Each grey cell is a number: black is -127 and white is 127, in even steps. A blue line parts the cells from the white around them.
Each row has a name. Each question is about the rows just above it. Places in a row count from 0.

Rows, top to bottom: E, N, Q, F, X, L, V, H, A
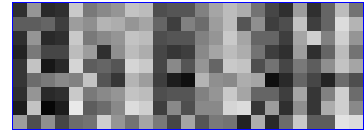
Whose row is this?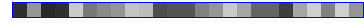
Q
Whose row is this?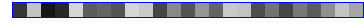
X

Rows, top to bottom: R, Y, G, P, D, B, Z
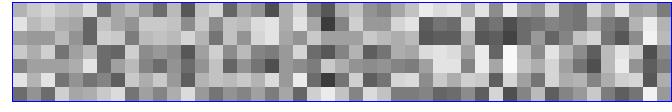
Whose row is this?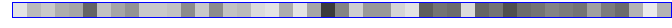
Y
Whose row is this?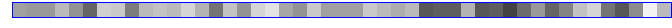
G
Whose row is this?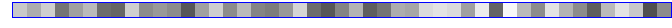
P

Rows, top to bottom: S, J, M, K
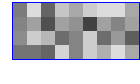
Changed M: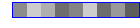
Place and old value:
2, 55
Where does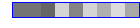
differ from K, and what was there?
5, 77
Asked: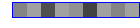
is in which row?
J
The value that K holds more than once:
-11
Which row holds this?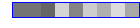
K
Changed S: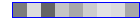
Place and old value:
6, 92

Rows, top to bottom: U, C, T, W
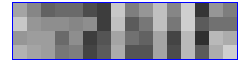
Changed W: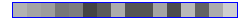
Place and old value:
13, -36
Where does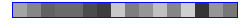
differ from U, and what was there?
15, -1
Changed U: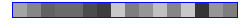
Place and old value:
12, 79
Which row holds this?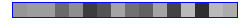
T

